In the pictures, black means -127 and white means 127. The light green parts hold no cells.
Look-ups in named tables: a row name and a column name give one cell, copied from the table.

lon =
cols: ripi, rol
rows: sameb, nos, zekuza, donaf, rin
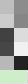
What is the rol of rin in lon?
-92
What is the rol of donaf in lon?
113
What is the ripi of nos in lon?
76
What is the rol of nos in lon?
6
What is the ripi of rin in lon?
56
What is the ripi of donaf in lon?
-57
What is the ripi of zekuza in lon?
-62
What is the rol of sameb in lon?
12
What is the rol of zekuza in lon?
92
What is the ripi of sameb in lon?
62

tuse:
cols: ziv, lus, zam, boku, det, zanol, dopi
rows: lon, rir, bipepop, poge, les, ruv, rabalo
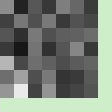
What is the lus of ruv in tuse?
33
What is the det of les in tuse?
-50
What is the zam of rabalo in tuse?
-61
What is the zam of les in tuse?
-17
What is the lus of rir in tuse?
-8
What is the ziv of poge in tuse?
-70
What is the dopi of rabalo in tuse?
-43
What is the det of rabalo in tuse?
-69
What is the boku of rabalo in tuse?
20
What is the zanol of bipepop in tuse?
-30
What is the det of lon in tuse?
-1
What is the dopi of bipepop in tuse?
-19
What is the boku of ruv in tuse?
-6
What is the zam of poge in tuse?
-11
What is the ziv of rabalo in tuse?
21
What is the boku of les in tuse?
-31
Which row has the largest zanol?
poge

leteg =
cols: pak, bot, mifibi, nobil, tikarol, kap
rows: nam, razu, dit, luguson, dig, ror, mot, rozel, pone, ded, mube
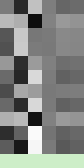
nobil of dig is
0
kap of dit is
7
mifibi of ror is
89
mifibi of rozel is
88
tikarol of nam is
-25
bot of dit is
72
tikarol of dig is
-17
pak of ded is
-82
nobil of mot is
-6
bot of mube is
-103
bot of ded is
-29
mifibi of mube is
118
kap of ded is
-23
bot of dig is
-82
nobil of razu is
2
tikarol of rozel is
-30
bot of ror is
-89
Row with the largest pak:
razu

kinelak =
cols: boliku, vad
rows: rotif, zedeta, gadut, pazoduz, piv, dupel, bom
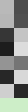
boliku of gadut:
-73
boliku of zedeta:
54
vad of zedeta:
-47
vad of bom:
-86
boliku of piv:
20
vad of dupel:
88
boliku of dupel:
-88
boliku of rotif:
57
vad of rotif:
-50

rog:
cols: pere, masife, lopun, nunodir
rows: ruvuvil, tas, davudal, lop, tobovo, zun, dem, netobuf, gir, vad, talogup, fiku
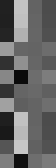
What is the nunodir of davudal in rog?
-47
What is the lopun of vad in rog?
-25
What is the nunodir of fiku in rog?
-4
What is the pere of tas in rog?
-95
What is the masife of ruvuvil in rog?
67
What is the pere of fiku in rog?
-1

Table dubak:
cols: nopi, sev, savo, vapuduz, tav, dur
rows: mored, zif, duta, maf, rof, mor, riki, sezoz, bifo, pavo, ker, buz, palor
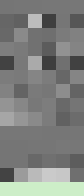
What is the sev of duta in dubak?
10
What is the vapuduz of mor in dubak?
-3
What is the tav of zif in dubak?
-9
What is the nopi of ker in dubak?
-10
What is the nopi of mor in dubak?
-3
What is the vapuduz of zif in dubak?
-64
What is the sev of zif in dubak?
-30
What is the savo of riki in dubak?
-5
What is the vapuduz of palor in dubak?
74
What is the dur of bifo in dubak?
-19
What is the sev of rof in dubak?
-6
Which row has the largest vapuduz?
palor

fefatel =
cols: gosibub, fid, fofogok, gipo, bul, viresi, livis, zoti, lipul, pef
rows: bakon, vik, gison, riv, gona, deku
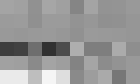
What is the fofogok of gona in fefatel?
10
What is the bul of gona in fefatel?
30
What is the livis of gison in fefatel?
26
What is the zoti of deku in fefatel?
42
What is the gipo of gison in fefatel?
26
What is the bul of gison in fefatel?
23

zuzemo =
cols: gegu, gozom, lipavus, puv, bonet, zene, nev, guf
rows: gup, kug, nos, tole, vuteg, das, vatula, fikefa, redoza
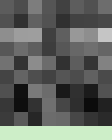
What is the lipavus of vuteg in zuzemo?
12
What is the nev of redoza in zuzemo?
-75
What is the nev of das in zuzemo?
-30
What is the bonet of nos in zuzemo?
-32
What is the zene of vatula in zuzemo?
-79
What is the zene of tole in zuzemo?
-24
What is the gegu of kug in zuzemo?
-46
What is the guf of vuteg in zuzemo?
2
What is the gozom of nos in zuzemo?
29
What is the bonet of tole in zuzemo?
-40
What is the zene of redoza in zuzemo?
-56
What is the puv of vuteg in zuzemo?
-19
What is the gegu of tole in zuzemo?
-40
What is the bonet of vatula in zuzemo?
-102
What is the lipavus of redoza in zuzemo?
-89
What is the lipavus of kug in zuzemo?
-30
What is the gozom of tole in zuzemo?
-18
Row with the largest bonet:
redoza

